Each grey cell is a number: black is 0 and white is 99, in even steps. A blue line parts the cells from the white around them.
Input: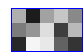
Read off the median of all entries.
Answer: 58
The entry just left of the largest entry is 15
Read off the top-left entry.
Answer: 68
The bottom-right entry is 20

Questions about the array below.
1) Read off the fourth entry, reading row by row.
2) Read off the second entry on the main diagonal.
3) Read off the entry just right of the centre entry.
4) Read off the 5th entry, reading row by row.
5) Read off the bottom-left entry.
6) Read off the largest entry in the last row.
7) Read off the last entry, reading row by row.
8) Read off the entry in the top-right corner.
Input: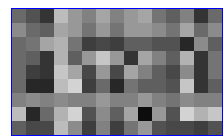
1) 73
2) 41
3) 64
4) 59
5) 37
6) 73
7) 32
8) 41

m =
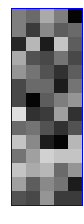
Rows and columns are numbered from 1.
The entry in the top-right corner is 2
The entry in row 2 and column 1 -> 49
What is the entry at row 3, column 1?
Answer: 15
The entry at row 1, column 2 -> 41
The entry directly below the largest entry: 41
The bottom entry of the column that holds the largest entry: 32
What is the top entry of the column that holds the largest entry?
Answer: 49
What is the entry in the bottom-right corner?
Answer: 23
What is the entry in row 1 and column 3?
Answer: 66
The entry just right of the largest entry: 19

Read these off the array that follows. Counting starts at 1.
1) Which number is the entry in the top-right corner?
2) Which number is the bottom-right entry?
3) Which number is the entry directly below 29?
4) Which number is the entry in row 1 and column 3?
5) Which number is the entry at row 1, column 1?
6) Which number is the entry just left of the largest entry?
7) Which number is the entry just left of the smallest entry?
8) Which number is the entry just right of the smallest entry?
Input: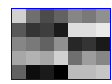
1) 56
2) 77
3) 24
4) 29
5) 81
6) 86
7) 10
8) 73

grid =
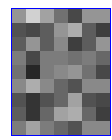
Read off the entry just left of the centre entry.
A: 48
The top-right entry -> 58
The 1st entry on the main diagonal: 58
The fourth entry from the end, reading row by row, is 40
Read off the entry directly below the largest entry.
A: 28
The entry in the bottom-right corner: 53
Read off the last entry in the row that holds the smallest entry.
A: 28
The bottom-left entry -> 48
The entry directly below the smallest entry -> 67
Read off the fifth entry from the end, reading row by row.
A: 48
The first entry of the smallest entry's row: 44
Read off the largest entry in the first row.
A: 81
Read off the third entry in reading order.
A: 63
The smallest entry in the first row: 28
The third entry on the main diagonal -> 36
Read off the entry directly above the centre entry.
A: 48
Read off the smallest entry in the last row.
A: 32
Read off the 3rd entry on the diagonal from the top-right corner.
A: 24

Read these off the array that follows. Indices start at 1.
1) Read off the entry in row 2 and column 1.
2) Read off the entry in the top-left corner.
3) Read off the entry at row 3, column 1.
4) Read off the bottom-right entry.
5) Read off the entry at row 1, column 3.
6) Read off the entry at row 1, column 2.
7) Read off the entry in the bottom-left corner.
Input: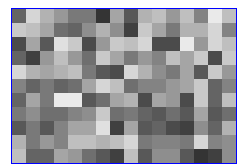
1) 78
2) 39
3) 29
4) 55
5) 69
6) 83
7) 74

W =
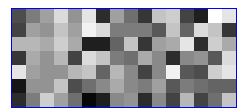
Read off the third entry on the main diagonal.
66
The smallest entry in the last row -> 3
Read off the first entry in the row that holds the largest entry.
30
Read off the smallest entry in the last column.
21
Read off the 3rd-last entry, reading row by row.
26
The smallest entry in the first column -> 8
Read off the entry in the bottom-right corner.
76
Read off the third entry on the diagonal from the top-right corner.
17
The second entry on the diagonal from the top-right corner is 76
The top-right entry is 89
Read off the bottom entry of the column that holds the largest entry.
43
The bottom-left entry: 17
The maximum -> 99
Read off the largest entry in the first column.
89
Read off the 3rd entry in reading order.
62
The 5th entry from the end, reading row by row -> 26

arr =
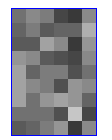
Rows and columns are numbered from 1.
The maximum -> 77
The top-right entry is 53
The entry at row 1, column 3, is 48
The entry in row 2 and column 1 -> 39
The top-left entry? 44
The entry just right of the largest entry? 27
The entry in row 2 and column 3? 35
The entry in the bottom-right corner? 53
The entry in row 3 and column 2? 35
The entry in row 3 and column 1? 35
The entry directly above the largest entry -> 58

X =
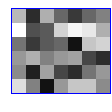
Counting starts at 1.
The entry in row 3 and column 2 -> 22
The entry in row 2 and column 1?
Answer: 99
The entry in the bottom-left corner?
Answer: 86
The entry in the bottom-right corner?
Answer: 54
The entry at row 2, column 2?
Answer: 31
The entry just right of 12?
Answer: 63
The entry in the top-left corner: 72
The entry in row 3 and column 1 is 45

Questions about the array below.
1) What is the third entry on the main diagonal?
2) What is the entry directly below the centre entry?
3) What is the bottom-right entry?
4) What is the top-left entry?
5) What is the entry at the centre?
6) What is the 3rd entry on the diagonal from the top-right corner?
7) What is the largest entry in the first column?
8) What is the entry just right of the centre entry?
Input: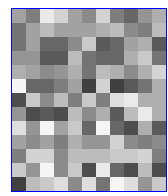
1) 40
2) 54
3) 78
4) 63
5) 78
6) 63
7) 95
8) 49
